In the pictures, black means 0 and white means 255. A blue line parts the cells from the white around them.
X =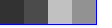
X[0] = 50
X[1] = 75
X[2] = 193

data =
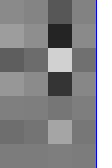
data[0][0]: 138
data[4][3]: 126
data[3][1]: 139
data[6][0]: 124
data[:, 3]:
[130, 138, 112, 135, 126, 119, 124]
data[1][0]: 157
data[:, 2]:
[87, 36, 209, 52, 118, 165, 126]
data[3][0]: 151

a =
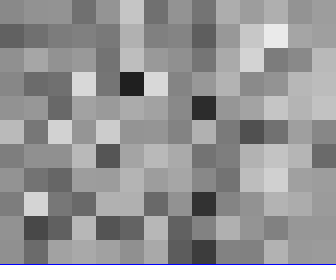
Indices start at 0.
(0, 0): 137
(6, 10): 178
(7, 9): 115
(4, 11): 197
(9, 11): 129
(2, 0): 144
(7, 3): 157
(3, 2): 112
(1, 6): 128
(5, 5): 148
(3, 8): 152
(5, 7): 131
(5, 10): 80
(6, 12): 181
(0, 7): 147
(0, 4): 148
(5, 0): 186
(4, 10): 163
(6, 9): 126
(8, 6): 105
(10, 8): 60
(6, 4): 85
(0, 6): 112
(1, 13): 159
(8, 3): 105
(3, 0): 135
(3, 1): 107
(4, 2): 104
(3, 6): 216
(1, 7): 132
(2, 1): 166
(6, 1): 144
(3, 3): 216
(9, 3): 183
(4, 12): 180
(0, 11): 175
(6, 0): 126

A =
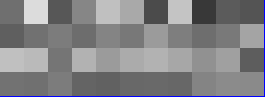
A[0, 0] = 111
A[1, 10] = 164
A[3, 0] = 114
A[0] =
[111, 220, 87, 134, 192, 169, 75, 196, 56, 91, 84]
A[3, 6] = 105
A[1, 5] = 120
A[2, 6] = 178
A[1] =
[95, 113, 124, 109, 132, 120, 155, 126, 110, 121, 164]
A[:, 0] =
[111, 95, 192, 114]
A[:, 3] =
[134, 109, 178, 100]
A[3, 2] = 124
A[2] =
[192, 186, 117, 178, 155, 171, 178, 167, 145, 160, 93]

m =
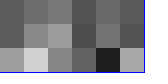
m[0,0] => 92
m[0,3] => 84
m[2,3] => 99
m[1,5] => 83
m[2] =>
[157, 208, 135, 99, 30, 169]
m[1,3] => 77

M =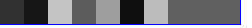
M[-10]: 50
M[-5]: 15

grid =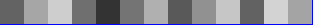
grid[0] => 99
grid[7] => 89
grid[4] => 51

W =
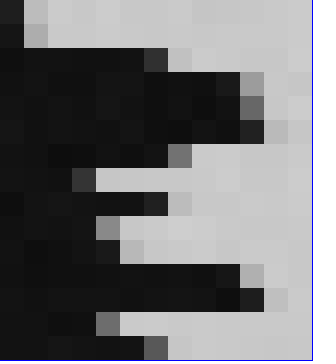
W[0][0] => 30
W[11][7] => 18
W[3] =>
[17, 19, 16, 16, 20, 20, 15, 17, 16, 25, 156, 200, 198]
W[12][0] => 19
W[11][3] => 16
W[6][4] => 18
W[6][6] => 19
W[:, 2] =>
[203, 201, 18, 16, 19, 19, 13, 17, 21, 18, 16, 16, 19, 15, 21]
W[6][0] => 18
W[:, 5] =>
[200, 201, 18, 20, 18, 20, 15, 199, 18, 199, 184, 18, 17, 202, 19]
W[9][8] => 204
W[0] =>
[30, 188, 203, 200, 204, 200, 200, 202, 197, 198, 199, 201, 203]
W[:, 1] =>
[188, 173, 18, 19, 17, 17, 17, 18, 19, 19, 14, 15, 17, 18, 18]
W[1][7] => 201
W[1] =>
[21, 173, 201, 201, 203, 201, 200, 201, 200, 201, 201, 201, 203]
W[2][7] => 193
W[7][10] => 200
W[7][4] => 198
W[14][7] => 198
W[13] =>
[18, 18, 15, 16, 109, 202, 203, 201, 202, 201, 201, 201, 201]
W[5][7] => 14
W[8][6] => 32
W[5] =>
[21, 17, 19, 18, 17, 20, 15, 14, 19, 16, 33, 186, 198]
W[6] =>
[18, 17, 13, 14, 18, 15, 19, 114, 202, 203, 199, 199, 202]
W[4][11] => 199
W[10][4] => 25
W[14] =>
[18, 18, 21, 19, 18, 19, 88, 198, 202, 201, 200, 199, 200]
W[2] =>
[15, 18, 18, 17, 17, 18, 48, 193, 203, 201, 199, 199, 204]

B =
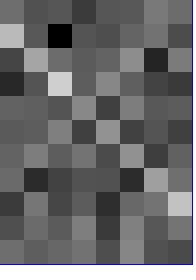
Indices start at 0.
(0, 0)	110
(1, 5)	100
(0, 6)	121
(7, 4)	81
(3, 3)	93
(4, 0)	98
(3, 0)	40
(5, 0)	90
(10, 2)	103
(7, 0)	106
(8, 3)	92
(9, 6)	87
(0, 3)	59
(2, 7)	123
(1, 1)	88
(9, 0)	79
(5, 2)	127
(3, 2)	207
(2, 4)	99
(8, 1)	118
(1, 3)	84
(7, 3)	82
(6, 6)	62
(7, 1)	43

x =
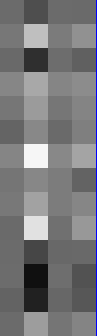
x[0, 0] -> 107
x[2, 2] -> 109
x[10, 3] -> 105
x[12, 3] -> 87
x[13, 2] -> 117
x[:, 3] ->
[106, 145, 96, 140, 132, 127, 164, 99, 134, 152, 105, 82, 87, 132]
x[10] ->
[107, 70, 104, 105]
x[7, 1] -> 135
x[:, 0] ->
[107, 119, 105, 134, 118, 100, 133, 117, 120, 106, 107, 108, 99, 107]
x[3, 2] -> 133
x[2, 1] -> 47
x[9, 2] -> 112
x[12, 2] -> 103
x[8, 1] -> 162
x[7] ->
[117, 135, 124, 99]

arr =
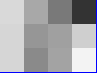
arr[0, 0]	217
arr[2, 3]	243
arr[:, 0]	[217, 214, 214]
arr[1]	[214, 150, 160, 207]
